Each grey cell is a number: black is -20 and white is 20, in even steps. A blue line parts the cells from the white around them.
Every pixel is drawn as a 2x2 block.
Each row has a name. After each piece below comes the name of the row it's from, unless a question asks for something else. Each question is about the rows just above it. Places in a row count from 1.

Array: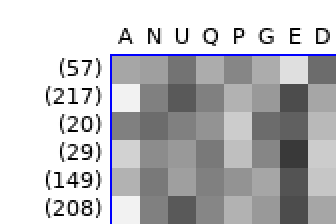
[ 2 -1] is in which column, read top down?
N
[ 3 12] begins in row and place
(20), 4
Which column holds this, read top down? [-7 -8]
E
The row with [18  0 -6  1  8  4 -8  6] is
(208)
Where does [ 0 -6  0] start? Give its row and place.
(217), 2
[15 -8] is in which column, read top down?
E
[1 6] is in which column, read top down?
G

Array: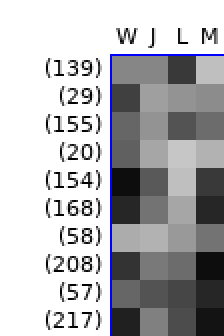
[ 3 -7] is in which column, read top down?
L
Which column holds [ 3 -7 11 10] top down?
L
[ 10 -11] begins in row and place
(154), 3
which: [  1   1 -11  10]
(139)
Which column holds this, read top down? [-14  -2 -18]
M
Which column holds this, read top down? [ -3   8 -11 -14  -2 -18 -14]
M
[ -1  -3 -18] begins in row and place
(208), 2

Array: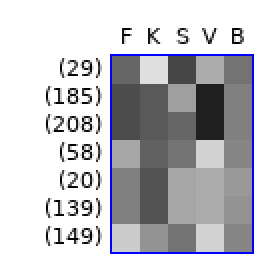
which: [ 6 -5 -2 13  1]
(58)
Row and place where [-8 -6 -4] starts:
(208), 1
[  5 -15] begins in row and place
(185), 3
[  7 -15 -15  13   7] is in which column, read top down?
V

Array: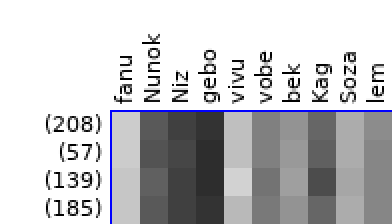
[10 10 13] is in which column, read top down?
vivu
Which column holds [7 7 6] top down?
Soza

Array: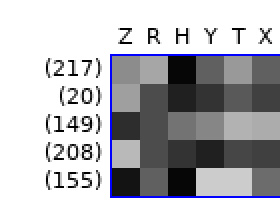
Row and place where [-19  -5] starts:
(217), 3
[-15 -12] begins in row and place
(20), 3
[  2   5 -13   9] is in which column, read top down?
Z
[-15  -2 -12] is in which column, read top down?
H
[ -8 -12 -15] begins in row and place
(208), 2

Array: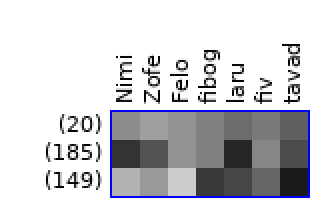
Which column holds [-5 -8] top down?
tavad
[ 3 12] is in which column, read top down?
Felo
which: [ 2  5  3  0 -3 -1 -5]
(20)
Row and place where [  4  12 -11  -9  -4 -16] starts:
(149), 2

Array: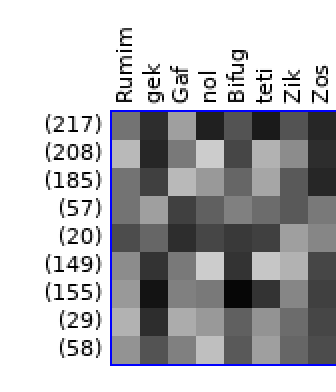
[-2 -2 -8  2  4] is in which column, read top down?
Rumim
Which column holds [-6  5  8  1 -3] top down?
Zik
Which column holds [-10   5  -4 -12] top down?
gek

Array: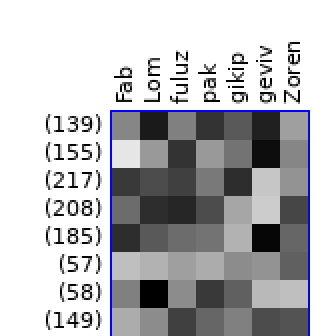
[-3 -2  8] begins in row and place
(185), 3
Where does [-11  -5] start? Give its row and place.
(58), 4
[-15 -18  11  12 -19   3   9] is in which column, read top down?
geviv
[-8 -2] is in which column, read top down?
pak
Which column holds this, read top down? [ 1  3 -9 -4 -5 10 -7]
Zoren
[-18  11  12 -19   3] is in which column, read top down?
geviv

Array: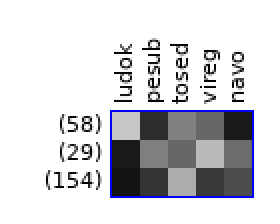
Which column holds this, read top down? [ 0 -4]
tosed
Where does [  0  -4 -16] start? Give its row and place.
(58), 3
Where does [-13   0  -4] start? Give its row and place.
(58), 2
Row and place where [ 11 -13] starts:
(58), 1
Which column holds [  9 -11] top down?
vireg
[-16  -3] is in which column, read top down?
navo
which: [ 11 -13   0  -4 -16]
(58)

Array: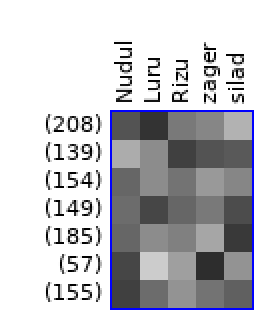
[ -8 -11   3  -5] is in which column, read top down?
silad
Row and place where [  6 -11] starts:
(185), 4
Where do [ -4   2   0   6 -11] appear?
(185)
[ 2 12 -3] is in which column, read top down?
Luru
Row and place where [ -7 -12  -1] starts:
(208), 1
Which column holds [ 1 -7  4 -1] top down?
zager
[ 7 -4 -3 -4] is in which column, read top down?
Nudul

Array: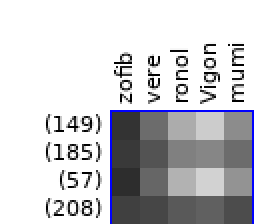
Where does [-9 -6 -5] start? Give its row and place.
(208), 2
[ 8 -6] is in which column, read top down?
ronol
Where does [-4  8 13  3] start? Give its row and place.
(57), 2
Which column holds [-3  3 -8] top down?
mumi

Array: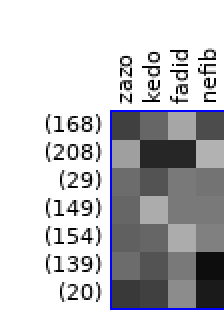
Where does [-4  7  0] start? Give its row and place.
(154), 2
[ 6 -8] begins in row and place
(168), 3
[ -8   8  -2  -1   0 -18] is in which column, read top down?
nefib

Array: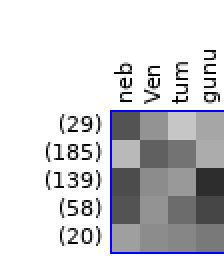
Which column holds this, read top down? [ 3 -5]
Ven
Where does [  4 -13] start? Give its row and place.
(139), 3

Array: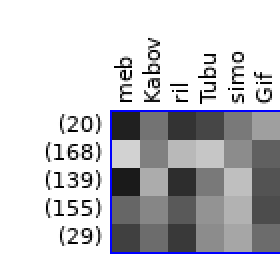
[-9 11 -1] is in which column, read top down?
Tubu
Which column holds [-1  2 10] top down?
simo
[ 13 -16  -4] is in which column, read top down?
meb
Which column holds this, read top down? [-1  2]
simo
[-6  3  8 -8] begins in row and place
(155), 3

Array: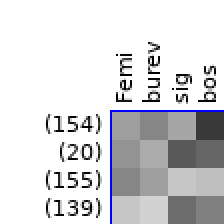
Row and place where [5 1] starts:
(154), 1
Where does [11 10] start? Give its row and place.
(155), 3

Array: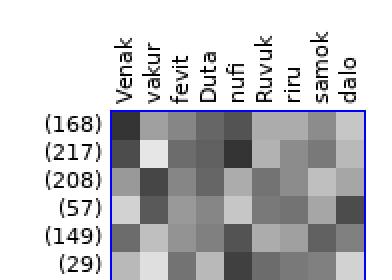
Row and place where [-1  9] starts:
(217), 8
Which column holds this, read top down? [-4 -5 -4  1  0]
Duta
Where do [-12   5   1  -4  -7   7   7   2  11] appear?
(168)
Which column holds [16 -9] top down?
vakur
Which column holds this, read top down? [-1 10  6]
samok
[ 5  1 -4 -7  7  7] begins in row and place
(168), 2

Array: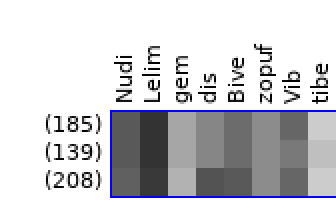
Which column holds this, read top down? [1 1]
dis
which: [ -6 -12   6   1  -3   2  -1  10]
(139)
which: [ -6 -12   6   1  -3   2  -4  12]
(185)
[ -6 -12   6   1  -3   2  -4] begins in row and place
(185), 1

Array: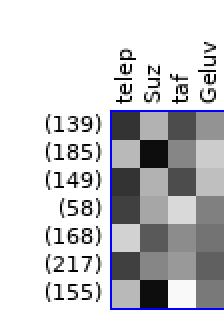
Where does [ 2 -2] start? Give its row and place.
(168), 3
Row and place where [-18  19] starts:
(155), 2
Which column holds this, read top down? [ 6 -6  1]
Suz
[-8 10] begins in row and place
(149), 3
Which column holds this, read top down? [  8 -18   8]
Suz
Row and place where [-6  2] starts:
(168), 2

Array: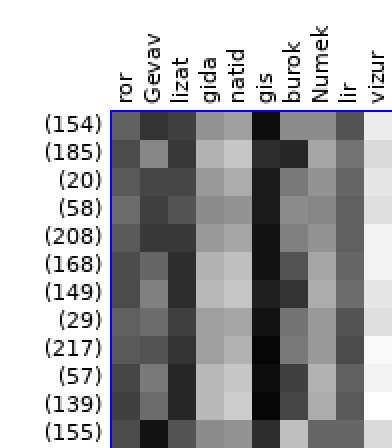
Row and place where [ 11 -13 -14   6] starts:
(185), 5
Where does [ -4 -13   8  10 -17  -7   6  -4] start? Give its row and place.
(168), 2
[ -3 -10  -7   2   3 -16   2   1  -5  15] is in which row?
(58)
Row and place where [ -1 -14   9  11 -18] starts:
(57), 2
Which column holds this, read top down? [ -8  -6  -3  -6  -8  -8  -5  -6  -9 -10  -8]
ror
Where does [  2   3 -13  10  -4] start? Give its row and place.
(155), 4

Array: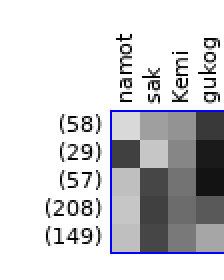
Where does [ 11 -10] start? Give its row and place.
(208), 1
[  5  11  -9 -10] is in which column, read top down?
sak
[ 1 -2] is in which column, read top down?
Kemi
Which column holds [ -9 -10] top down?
sak

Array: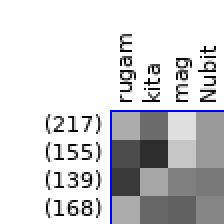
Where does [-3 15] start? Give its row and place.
(217), 2
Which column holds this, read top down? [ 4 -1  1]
Nubit
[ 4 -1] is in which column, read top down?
Nubit
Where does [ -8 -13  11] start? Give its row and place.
(155), 1

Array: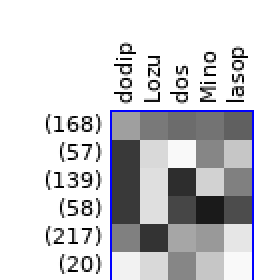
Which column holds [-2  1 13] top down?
Mino
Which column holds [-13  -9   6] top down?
dos
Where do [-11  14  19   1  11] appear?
(57)
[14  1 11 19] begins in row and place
(20), 2
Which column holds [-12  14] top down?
Lozu

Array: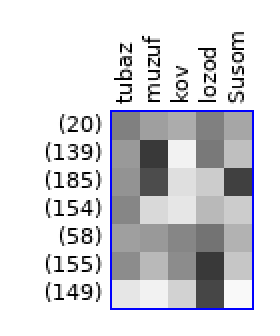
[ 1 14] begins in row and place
(154), 1
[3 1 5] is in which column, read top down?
tubaz
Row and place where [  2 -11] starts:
(155), 3
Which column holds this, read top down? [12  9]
lozod
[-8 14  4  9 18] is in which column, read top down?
muzuf

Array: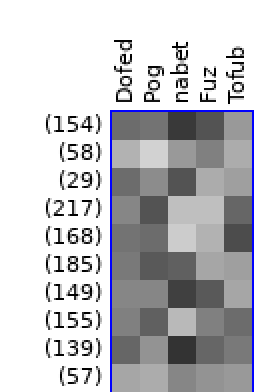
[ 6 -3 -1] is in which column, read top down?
Tofub
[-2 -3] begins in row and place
(168), 1
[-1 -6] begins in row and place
(185), 1
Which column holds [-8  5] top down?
Tofub
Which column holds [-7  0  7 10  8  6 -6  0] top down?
Fuz

